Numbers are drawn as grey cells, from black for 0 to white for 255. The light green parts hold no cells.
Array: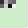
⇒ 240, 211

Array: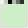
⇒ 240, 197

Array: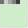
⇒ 206, 167

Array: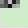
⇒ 194, 181

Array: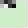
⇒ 238, 195

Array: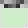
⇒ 214, 200

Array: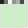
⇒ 244, 172

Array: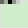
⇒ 203, 172
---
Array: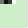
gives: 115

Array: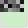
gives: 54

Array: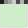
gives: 28

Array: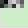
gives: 38

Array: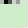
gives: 182

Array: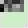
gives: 5

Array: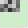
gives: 88

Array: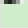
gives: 207

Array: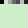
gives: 5
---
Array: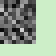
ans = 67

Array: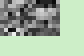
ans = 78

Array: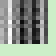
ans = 22

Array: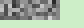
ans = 210

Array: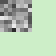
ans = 127

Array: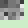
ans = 134

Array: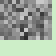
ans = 103
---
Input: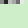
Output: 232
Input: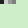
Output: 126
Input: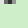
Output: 149
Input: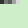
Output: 217
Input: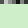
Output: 51
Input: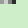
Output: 44
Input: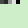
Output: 4
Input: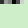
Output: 208
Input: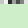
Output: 227
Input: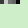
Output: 7
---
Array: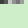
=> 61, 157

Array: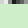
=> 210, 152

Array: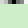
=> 214, 246

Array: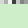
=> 214, 158

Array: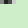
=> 137, 205

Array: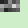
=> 36, 95

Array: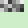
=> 182, 45
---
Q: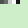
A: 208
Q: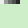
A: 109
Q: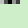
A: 1
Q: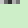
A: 47
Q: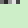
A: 154
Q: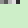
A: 185
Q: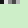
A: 140
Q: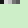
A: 193
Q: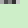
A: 128
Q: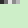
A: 227
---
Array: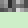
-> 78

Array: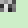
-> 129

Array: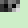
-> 173

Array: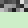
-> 176

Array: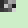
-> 29

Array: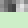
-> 189

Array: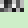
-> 187

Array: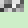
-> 130

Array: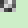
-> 88

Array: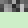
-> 109
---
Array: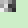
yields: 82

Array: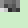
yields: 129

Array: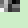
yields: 31

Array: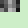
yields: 30

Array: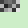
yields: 199

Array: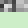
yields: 164

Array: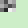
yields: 161

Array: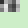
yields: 204

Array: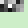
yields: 129
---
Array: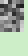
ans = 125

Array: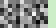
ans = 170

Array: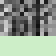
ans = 114

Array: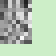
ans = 73

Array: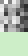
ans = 226

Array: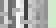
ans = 135
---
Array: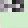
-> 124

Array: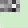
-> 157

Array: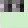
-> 33

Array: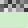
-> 59

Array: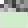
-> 95

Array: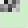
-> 182

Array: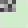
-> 150
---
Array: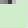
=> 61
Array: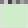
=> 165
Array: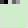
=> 101
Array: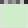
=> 196
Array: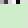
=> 244
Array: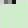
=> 151
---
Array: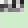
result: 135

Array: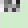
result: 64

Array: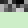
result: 194

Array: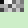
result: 196

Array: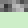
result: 189

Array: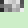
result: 166

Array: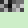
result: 191

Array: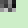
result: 84

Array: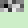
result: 163

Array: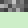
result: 100
